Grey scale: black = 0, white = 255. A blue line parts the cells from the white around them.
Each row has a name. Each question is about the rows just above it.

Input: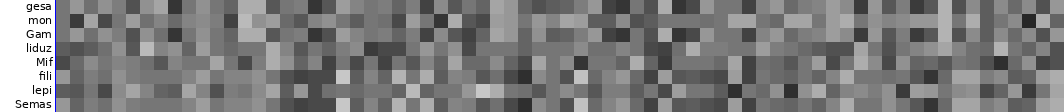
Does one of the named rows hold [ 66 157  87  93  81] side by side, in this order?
yes
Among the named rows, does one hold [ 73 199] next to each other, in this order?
yes
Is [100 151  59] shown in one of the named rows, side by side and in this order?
yes

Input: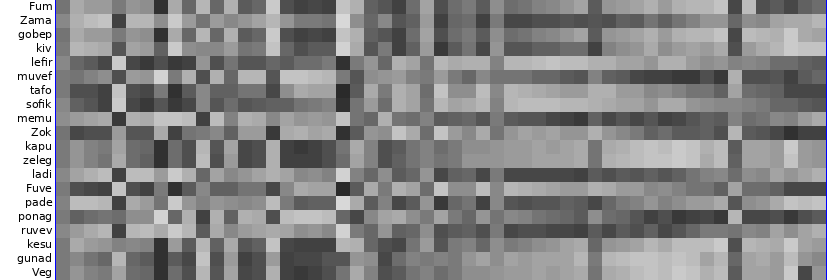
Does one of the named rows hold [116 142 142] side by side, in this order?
no
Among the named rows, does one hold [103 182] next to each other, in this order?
yes
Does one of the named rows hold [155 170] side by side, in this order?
yes
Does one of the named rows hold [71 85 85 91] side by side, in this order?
no

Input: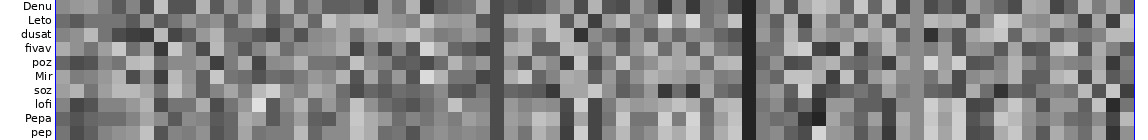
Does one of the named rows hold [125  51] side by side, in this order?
no
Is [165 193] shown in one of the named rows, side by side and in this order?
yes

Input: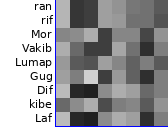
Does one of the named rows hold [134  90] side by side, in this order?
yes
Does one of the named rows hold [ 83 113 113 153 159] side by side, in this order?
no
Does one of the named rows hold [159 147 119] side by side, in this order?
yes
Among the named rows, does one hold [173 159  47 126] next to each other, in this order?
yes
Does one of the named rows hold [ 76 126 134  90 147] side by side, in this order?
yes
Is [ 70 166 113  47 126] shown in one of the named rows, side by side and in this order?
no

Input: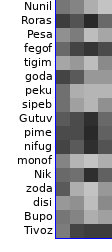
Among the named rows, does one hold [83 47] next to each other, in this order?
no
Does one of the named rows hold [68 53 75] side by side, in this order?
yes

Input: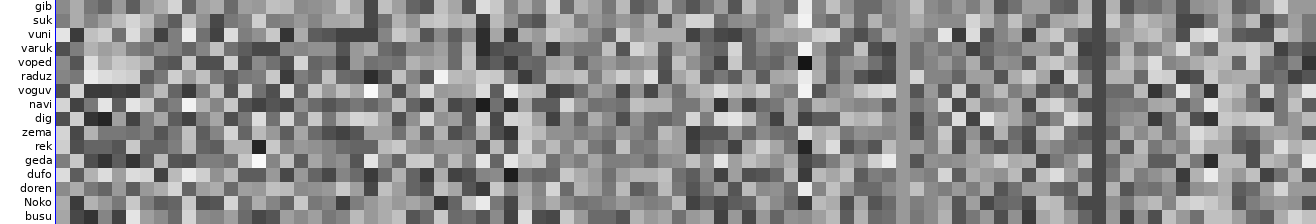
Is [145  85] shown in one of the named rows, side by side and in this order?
yes
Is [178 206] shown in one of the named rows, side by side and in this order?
yes
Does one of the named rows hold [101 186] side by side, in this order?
yes
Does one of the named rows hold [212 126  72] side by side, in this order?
yes

